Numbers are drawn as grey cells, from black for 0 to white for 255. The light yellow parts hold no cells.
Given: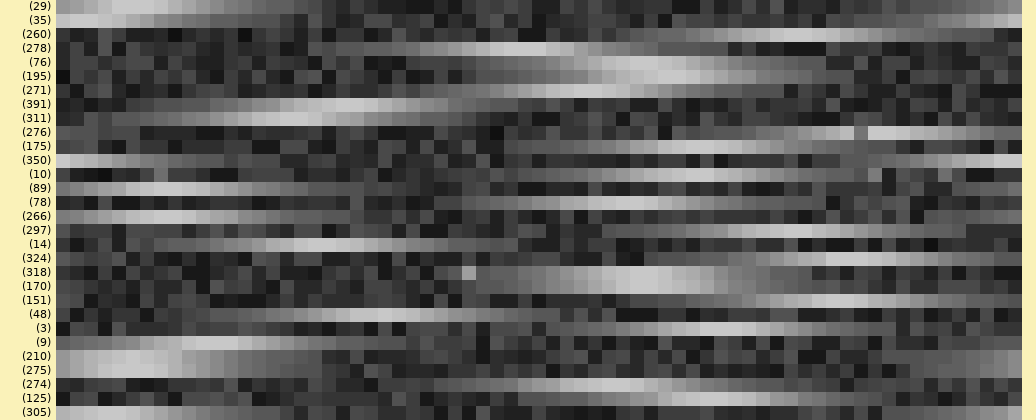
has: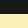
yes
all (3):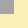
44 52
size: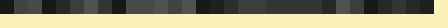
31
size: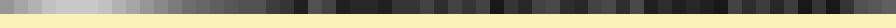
64
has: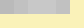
yes
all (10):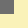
8 38 54 64
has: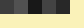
no

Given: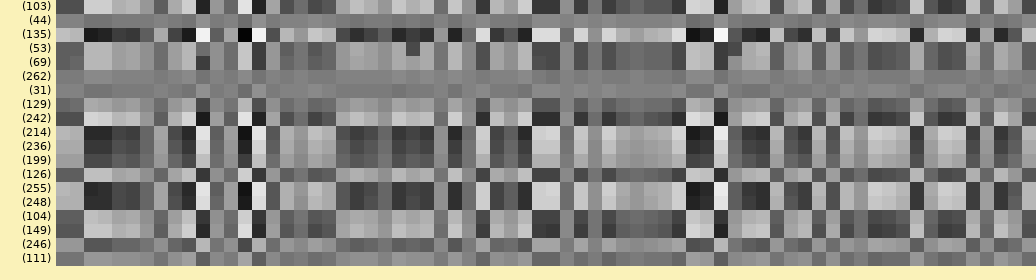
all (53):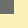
8 11 13 42 67
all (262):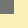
11 15 36 45 48

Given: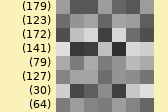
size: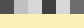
6
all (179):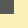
2 3 6

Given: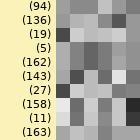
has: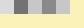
yes
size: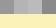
4
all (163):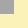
1 5 6

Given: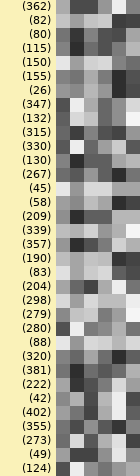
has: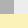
no
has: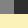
yes

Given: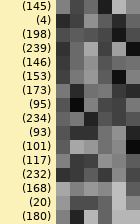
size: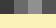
4
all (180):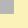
3 5 6
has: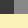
yes

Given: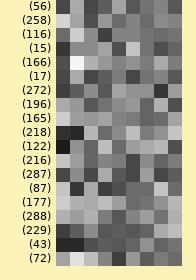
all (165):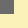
8
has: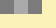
yes
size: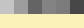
6
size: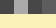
4
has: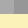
yes
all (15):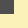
5 8

